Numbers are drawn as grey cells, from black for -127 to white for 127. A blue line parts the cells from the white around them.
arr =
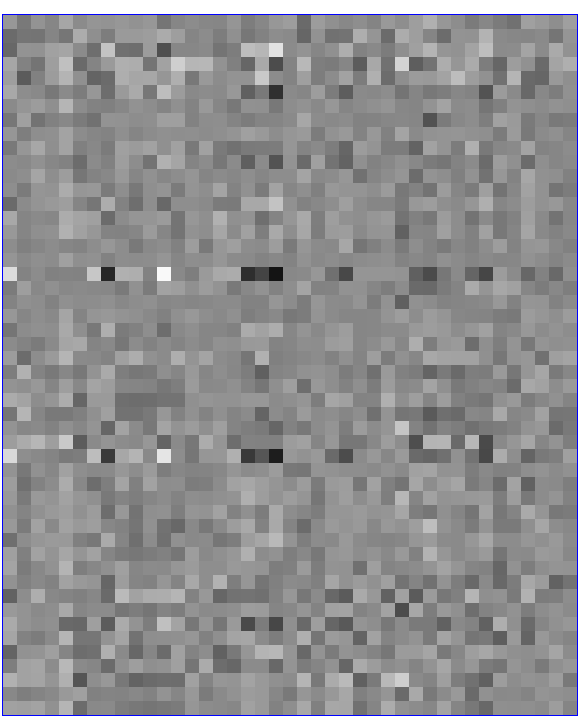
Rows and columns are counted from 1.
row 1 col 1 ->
23
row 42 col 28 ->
-29
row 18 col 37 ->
7
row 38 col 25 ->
25
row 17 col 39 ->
23
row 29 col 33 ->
-21
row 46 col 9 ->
10
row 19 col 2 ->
3
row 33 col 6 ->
14
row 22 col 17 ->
16
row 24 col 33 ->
26
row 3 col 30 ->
32
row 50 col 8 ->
10
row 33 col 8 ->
10
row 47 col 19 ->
11
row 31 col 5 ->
73
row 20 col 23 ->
2
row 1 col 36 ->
-4
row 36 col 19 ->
-3
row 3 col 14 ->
7
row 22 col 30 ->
13
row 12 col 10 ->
6
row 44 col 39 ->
6
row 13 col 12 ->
20
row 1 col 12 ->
-10
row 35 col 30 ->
5
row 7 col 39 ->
11
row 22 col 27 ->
7
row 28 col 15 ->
21
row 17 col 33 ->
7
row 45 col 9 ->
36
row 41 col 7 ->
21
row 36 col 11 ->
15
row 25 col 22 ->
8
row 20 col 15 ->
28
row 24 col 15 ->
6
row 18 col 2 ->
9
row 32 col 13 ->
13
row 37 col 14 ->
9
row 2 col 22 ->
-25

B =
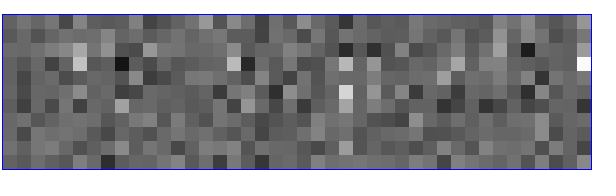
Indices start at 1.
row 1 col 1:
-29
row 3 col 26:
-40
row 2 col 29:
-34
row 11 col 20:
-26
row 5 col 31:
-17
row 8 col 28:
-50
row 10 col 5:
-23
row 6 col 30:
-68
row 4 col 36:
2
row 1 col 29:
-37
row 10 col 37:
-18
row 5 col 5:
-51
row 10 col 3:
-9
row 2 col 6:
-19
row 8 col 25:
-9
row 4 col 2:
-42
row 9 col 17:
-42
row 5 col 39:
-75
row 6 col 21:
13
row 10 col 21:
-24
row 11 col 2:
-38
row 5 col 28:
-25
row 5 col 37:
-23
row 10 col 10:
-34
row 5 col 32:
30
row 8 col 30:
14
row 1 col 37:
-13
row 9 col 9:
-24
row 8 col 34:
-32
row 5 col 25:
-22
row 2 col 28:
-35
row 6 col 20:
-80
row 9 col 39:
11
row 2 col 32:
-39
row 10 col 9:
10
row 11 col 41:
-31
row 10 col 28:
-40
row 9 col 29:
-20
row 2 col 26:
-21

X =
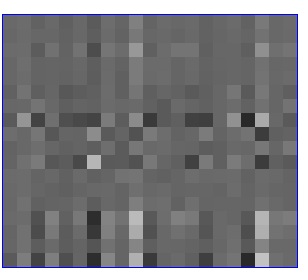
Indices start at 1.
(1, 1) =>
-22
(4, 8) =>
-21
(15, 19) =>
53
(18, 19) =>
66
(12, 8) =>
-26
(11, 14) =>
-62
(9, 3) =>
-9
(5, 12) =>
-19
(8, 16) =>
-24
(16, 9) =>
-23
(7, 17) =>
-19
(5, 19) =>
-12
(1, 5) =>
-31
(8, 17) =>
17
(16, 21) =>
-17
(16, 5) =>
-35
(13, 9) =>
-27
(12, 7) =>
-30
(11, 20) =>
-31
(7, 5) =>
-32
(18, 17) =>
-11
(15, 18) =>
-39
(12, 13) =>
-26
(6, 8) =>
-19
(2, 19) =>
-13
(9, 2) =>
-23
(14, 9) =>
-27
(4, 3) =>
-27
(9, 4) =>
-40
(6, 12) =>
-25
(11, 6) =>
-54
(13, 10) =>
-16
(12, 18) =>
-29
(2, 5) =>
-29
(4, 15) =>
-28
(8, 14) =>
-62
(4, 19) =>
-14
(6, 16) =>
-24

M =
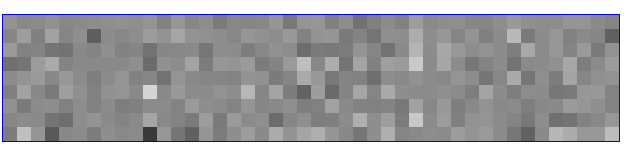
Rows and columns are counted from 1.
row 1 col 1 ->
19
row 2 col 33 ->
5
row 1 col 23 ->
22
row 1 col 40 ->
13
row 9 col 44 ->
60
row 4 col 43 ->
11
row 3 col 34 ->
13
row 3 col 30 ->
52
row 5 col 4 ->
8
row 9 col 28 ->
47
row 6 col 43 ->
24
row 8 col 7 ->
20
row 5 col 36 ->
7
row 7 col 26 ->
2
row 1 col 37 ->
25
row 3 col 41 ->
4
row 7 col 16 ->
11
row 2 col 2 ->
30
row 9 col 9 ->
9
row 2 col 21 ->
25
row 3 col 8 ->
15
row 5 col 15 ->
6
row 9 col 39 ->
10
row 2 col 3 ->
0
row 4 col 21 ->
25
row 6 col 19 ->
6
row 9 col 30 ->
9
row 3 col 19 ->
7
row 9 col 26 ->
-9
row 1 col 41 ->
21
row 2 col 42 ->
10
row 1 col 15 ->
13
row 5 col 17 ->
3
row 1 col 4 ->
17
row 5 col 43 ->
16
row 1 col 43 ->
10
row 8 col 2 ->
11

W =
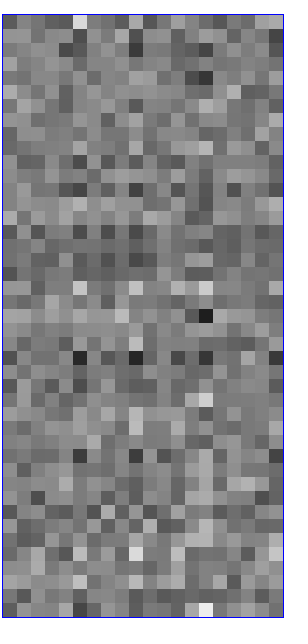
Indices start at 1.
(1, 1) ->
-36
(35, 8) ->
-34
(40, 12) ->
-4
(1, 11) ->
-41
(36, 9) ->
-31
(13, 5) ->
-41
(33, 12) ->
12
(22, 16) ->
41
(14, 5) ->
29
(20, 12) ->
7
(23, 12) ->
9
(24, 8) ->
20
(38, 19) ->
5
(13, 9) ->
5
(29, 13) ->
25
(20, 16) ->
6
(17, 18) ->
-9
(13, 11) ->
-17
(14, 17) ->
9
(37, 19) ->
-24
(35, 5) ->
15
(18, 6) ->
-37
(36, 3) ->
13
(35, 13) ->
-26
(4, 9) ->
16
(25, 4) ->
-13
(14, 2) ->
20
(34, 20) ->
-26
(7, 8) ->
24
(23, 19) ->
29
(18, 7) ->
-20
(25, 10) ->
-89
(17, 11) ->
-15
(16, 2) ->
16
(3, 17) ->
16
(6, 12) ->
11
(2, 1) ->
20
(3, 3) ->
16
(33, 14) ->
27
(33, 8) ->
-17
